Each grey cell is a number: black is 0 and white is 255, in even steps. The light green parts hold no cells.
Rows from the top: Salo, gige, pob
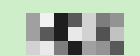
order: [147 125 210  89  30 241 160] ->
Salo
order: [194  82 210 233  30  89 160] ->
gige
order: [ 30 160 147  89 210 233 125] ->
pob
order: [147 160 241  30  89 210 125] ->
Salo
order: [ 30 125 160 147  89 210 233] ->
pob

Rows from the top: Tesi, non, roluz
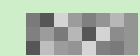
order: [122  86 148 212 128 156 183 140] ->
non
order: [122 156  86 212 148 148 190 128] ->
roluz
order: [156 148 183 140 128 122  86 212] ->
non
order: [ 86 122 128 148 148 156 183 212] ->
Tesi
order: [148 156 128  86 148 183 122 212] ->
Tesi
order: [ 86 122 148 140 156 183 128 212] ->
non

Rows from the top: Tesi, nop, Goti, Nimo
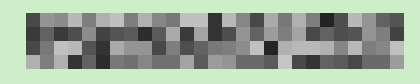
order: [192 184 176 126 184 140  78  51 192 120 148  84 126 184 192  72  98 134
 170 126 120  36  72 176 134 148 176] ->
Tesi
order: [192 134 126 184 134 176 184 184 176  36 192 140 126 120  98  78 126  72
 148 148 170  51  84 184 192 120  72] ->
Goti
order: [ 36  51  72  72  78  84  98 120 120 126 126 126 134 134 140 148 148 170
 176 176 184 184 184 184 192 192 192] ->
Goti
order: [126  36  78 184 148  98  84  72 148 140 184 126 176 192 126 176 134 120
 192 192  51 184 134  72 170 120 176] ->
Tesi
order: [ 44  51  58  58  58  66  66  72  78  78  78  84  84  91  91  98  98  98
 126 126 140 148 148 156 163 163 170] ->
nop
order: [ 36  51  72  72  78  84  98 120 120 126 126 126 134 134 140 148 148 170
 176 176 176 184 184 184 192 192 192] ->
Tesi

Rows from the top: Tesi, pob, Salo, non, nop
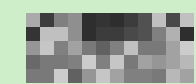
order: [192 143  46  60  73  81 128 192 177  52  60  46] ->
pob
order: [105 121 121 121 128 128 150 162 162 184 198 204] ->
non
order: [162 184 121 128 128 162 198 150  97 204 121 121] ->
nop
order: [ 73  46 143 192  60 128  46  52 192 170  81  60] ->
Tesi

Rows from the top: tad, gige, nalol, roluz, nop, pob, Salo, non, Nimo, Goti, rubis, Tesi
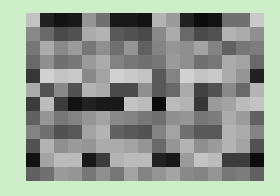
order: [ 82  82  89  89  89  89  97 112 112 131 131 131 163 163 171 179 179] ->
Nimo
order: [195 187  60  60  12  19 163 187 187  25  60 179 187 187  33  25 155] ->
rubis
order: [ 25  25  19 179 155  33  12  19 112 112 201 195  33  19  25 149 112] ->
tad
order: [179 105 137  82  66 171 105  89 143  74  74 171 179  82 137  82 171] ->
pob
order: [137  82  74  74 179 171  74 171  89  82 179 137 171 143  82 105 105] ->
gige
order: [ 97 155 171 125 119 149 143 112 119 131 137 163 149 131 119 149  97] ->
non
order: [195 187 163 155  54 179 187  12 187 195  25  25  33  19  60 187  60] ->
Salo

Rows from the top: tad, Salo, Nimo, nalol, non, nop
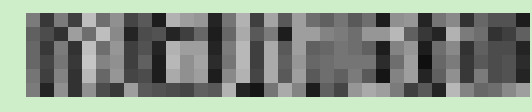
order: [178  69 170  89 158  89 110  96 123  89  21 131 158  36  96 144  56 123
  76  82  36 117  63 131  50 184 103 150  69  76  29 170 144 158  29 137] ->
non
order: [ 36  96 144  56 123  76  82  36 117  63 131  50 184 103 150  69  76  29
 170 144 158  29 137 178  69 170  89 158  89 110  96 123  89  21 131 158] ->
non
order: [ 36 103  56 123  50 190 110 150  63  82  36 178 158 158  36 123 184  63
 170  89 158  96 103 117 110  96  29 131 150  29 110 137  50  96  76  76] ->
Nimo

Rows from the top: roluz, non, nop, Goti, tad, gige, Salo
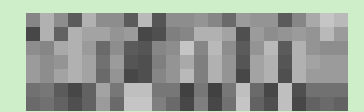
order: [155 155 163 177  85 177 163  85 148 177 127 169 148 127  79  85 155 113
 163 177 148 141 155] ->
Goti
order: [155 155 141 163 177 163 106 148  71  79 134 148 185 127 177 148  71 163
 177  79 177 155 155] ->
tad
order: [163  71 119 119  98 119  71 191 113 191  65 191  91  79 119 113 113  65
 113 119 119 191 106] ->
gige
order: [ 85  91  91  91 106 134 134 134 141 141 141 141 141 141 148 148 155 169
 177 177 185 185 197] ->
nop

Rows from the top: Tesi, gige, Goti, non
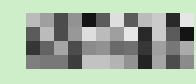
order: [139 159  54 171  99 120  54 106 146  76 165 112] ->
Goti
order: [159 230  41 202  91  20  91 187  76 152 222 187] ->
gige
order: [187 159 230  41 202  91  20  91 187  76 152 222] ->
gige
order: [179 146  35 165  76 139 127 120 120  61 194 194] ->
non
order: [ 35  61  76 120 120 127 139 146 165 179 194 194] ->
non
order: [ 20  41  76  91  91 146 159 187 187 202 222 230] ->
Tesi

